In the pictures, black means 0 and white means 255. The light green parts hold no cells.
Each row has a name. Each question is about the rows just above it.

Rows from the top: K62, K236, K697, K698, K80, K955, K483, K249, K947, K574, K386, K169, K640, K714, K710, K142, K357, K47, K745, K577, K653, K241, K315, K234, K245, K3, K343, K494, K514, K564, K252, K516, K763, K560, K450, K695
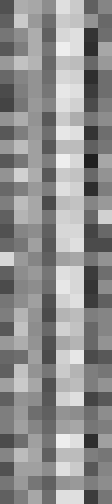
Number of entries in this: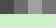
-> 4
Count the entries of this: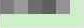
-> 5
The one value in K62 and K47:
[223]
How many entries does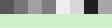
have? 8
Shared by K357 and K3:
[104]
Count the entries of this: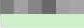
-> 6
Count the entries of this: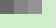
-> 3

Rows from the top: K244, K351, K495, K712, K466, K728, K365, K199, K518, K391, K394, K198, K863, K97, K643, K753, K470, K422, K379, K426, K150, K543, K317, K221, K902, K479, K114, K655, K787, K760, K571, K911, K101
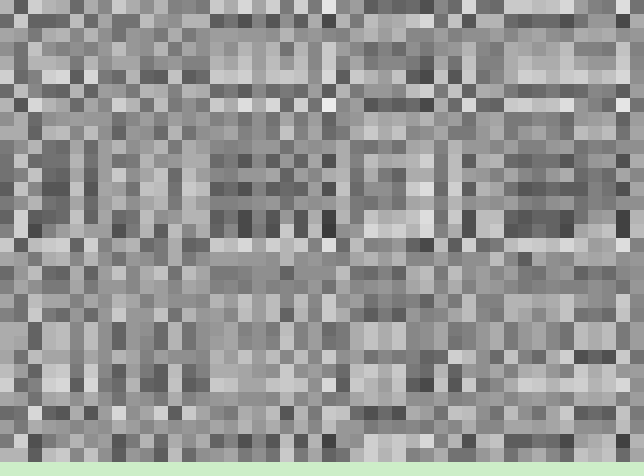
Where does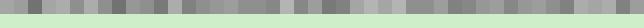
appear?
K787
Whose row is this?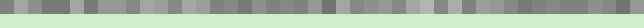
K150
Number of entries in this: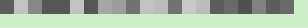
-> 21
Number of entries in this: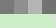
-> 4
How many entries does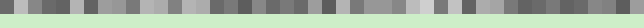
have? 46

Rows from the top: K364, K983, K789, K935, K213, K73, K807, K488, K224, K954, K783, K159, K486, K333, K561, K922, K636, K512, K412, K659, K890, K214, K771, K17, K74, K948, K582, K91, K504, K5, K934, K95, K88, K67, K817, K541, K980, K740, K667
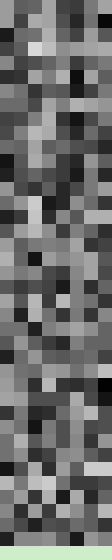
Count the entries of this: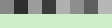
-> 8
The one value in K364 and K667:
[94]
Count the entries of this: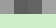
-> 4
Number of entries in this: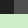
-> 2
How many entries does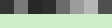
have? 8
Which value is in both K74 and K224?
[127]
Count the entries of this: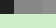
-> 4

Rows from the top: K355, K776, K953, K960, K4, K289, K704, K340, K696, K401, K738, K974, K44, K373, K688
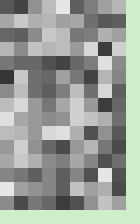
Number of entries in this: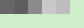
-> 5
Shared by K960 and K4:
[139]
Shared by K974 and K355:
[125]
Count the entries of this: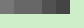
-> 5
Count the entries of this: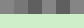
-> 6
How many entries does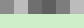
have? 6
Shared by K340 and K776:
[167]

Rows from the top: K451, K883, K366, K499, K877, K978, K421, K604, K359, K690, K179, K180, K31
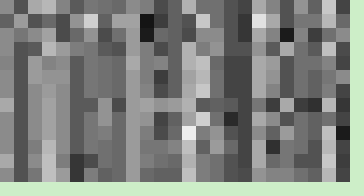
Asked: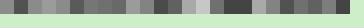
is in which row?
K421
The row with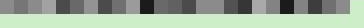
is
K366
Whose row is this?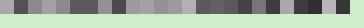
K604

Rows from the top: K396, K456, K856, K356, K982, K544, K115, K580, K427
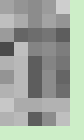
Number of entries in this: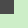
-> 1
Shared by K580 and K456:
[171]
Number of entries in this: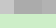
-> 4

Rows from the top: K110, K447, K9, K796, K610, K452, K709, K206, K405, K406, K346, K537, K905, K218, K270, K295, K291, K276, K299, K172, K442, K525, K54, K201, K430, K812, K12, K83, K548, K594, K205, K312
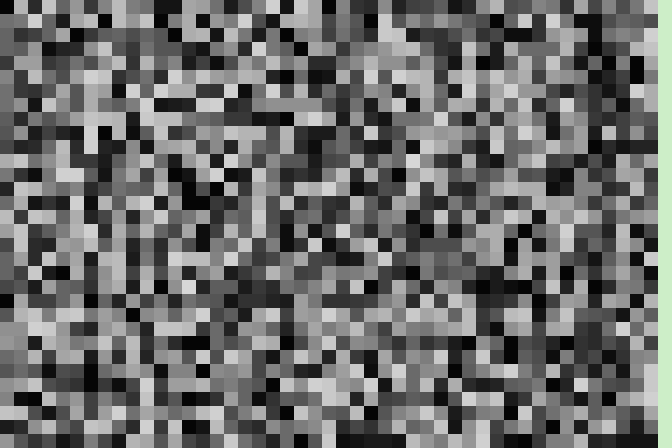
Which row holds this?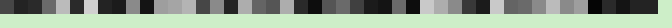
K346
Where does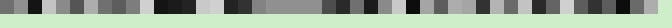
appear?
K206
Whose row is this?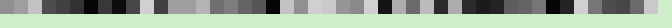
K83

